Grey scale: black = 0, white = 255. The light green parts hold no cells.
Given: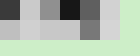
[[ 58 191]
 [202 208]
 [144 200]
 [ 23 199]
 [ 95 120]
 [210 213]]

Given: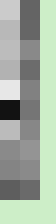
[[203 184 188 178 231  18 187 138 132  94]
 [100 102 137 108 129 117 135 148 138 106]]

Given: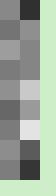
[[136 116 157 123 144 103 123 141 125]
 [ 48 143 133 133 201 154 227  91  54]]

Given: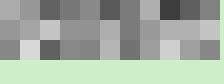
[[171 150 135]
 [151 165 215]
 [ 98 197  97]
 [120 147 136]
 [137 146 131]
 [ 89 173 181]
 [123 123 114]
 [175 153 157]
 [ 61 177 207]
 [ 94 177 160]
 [129 195 135]]

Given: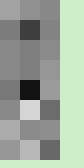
[[162 124 137 137 120 137 172 151]
 [144  62 126 126  18 213 139 183]
 [136 131 138 150 155 108 142 104]]

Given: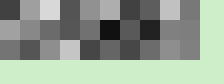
[[ 65 161 116]
 [159 136  85]
 [216 107 142]
 [ 84  86 197]
 [145 113  70]
 [174  17 101]
 [ 65  89  71]
 [ 93  34 108]
 [193 128 142]
 [120 126 128]]
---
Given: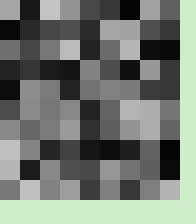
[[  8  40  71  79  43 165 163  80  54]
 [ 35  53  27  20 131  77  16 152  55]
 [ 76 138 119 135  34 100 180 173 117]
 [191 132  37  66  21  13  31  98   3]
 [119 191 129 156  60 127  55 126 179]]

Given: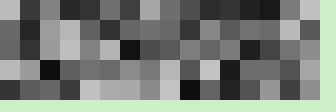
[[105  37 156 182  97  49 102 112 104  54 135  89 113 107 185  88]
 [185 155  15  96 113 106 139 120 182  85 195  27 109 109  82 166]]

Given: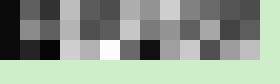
[[ 11 139  96 180  80  92 198 123 147  96 167  67  93]]

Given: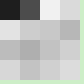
[[227 205 200 183]
 [215 195 208 220]]

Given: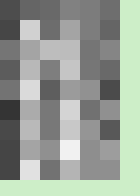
[[ 70 209 109 164 125 101]
 [ 92 184 126 197 118 105]
 [ 52 171 120 212 113 144]
 [ 69 164 144 241 142 157]]

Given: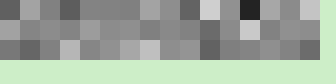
[[162 133 140 132 156 140 143 128 137 130 107 139 201 130 144 141]]

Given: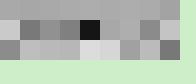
[[202 121 145 128  21 168 174 139 196]]
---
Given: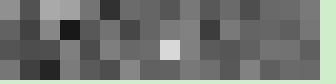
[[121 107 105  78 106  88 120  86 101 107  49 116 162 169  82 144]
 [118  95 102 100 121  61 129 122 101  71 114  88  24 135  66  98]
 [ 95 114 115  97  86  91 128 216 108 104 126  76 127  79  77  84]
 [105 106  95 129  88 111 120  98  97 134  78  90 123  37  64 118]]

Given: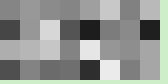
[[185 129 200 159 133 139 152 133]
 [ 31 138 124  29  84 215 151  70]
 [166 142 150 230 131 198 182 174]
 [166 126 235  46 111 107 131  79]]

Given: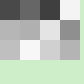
[[244  63 102  73]
 [143 228 176 182]
 [180 208 247 191]]

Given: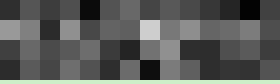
[[ 65   3  37  55  73  88  69 104  83  11  79  61  85  47]
 [ 78 124 107 101 142 120 206  95  99  72 144  43 128 153]
 [ 61  90  79  45  46 144 114  36  59 109  89  75 104  64]
 [ 83  51  53  46  95 123  14 107  46  82 110  70  90  44]]

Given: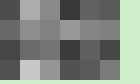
[[ 90  97  56 137 172  77]
 [129 133 151 130 142 105]
 [ 72  96  59 116 106  70]
 [124  90  81 149 200  81]]

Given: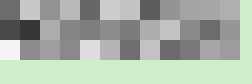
[[175 167 164 148  92 195 205 103 185 146 200 108]
 [150 108 138 194 173 124 141 125 133 172  54  73]
 [156 165 121 107 194 111 180 221 137 159 139 244]]

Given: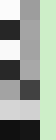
[[157 251]
 [164  38]
 [163 249]
 [168  40]
 [ 65 163]
 [209 213]
 [ 21  16]]
